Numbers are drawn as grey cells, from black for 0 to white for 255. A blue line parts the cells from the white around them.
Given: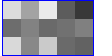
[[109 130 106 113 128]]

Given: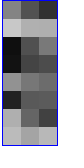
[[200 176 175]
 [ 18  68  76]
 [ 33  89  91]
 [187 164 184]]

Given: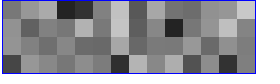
[[146  97 129 119 178 121 196  94 135  35 119 148 191 132]
 [ 70 151 136 119 141 124  47 180 136 174  82 141  50 127]]

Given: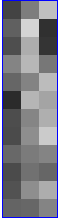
[[ 96 212  48]
 [132 183 119]
 [ 43 181 164]
 [ 75 142 203]
 [ 75 113 102]
 [100 103 132]]

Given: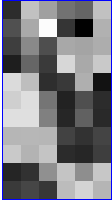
[[ 80 169 252  53   1 177]
 [ 30 102  58 215 169 201]
 [207 222 117  34  79  44]
 [182 183 182  66  50  68]
 [ 37  49 144 196 142 199]]

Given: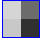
[[200  49]]

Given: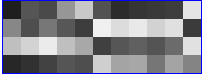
[[135  78 119  87  61 240 220 233 210 224  59]
 [ 39  49  66  85  78 207 164 167 118 164 132]]

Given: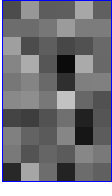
[[109 108 119 155 124 124]
 [133 172  86  11 170 104]
 [137 142 120 194 103  81]
 [128  99  90 134  22  92]
 [ 40 166 109  35 108  96]]

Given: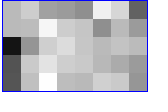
[[186 188 246 205 197 143 186 155]
 [ 83 202 227 206 201 184 171 155]]
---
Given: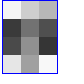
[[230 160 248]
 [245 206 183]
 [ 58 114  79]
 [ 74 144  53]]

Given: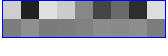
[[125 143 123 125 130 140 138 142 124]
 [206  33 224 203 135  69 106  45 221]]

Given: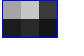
[[ 28  42  22]
 [164 198  58]]

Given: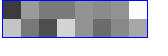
[[196 120  79 211 147 108 137 167]
 [ 60 154 123 122 147 139 146 252]]

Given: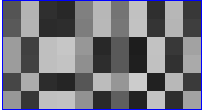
[[151  54 192 194 146  42  95  34 195  46 162]
 [ 84 179  47  40 128 183 116 193  47 183  56]
 [ 89 180  43  45 125 184 119 194  52 181  62]
 [156  64 191 198 151  40  89  29 194  56 162]
 [156  66 191 195 143  45  89  31 193  49 170]
 [ 70 172  44  37  86 188 150 204  33 184  58]]

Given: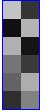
[[ 46 129]
 [195  52]
 [ 16 180]
 [176  21]
 [117  58]
 [ 99 173]]
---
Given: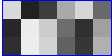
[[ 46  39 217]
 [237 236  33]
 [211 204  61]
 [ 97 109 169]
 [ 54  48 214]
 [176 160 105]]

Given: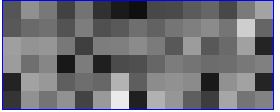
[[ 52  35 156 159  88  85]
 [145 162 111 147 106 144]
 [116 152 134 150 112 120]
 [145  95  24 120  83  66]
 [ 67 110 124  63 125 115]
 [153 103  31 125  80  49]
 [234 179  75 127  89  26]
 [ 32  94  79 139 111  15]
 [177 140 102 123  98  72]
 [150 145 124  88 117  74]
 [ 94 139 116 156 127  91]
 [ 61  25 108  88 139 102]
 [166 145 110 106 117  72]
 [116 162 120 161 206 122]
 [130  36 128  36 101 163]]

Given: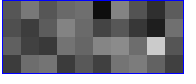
[[ 60  96  79  86]
 [109  65  61 120]
 [116  57  92  86]
 [ 59 115 131 105]
 [ 88 102 106 111]
 [ 64 133  68  14]
 [116 139  87 131]
 [124 109  55  83]
 [ 98 203  30  47]
 [ 64  85 112  92]]

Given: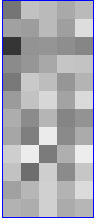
[[178 161 194 206 166 173 155 121 139  53 161 117]
 [173 182 110 236 127 139 194 201 150 147 157 193]
 [208 208 206 123 235 181 215 189 168 149 186 186]
 [171 179 139 175 138 133 163 150 197 142 159 169]
 [182 219 198 237 171 147 218 180 195 134 221 186]]

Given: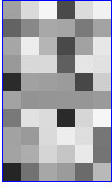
[[ 37 163 162 121 163  43 153 166  99 161]
 [114 173 154 225 147 161 216 236 136 218]
 [167 213 218 219 149 158 217 181 168 245]
 [155 197 237  42 150 155  95  73 165  74]
 [107 233 222 214 150  71 229 162 122 219]
 [185 116 118 246 154 206 225 231 163 241]]

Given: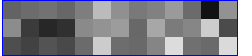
[[ 78 140  99]
 [ 66  59 108]
 [ 83  39 114]
 [ 73  48 103]
 [107 138 126]
 [204 147 187]
 [109 156 144]
 [105 104 121]
 [133 167 129]
 [220 123 154]
 [112 134 107]
 [106 205  18]
 [218  75 146]]

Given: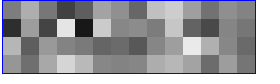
[[150 182  46 125]
 [111  94 157 174]
 [168 153  68 119]
 [213 131 229  65]
 [185 122  24  94]
 [135 101 203 163]
 [131 107 135 144]
 [134  88 140 103]
 [173 134 124 192]
 [183 158 198 205]
 [163 234  99 159]
 [108 176  73 114]
 [157 135 133 143]
 [117 106 118 131]]
